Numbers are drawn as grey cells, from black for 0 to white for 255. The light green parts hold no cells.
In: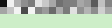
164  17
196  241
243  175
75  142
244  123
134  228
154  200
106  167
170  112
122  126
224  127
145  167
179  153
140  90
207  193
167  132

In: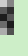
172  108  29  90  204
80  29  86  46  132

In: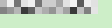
130  186
151  240
182  116
58  225
98  238
196  117
173  204
148  205
197  165
163  226
58  245
191  91
128  238
228  225

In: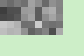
190  199  71  62  121
179  191  76  79  107
183  177  88  80  123
146  111  144  155  112
98  113  164  158  162
114  203  93  93  142
131  118  141  163  105
78  112  164  174  144
170  117  138  130  132

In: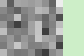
185  123  135  190  153  120  136  177
137  154  152  125  101  127  116  93
119  198  124  132  64  192  97  166
122  158  151  126  109  120  132  162
140  128  134  162  161  142  143  156
92  130  199  196  195  132  184  165
60  141  166  62  109  102  175  144
137  173  158  137  130  137  121  101
156  67  119  213  188  78  183  237

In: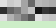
224  46  224
178  100  203
151  121  211
118  164  164
86  194  104
226  21  185
203  53  178
196  43  171

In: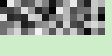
113  109  228  75  7
172  116  40  65  237
213  170  54  99  163
94  30  39  220  83
152  52  212  152  97
243  136  198  39  182
173  145  25  78  129
85  190  106  2  22
206  60  132  234  98
117  208  185  182  169
203  75  95  79  234
105  60  150  111  94
11  190  40  113  33
153  216  166  198  200
83  178  5  57  181

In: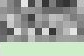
112  99  95  161  145  174
162  77  199  206  135  134
143  220  156  162  119  105
128  150  131  119  153  229
191  209  102  66  149  72
146  84  149  165  140  161
151  219  127  150  108  53
136  55  178  190  105  123
158  151  155  182  106  64
160  187  172  156  120  52
157  228  165  125  133  84
149  110  130  140  174  190

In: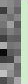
78  192  151  65  10  173  64  100  117  127  61  145
110  144  156  70  92  117  97  126  160  113  132  137
165  111  105  146  102  123  94  111  92  133  101  121
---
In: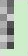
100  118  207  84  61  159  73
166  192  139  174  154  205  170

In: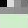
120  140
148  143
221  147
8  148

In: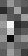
93  70  159  62  89  150  93  61
107  162  81  44  69  122  96  115
151  84  89  245  198  11  135  157
91  42  132  156  131  148  109  93

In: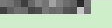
121  111
43  197
96  79
109  85
128  111
162  105
116  119
132  78
104  70
63  108
95  111
115  95
121  65

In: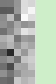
213  245  221  156  214  150  166  194  205  196  172  192
220  221  249  145  227  156  181  152  195  164  170  180
149  152  112  167  178  118  147  188  115  167  146  200
123  92  188  130  140  189  179  41  153  74  117  102
122  90  140  145  113  175  157  100  135  111  144  109

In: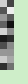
68  237  89  18  140  44  137  149  167  113
207  84  151  98  211  26  78  150  202  47

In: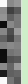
150  88  121  119  155  118  130  124  89  155  102  88
137  65  97  137  78  65  137  116  82  102  96  117
250  140  148  13  135  97  127  13  14  138  29  250
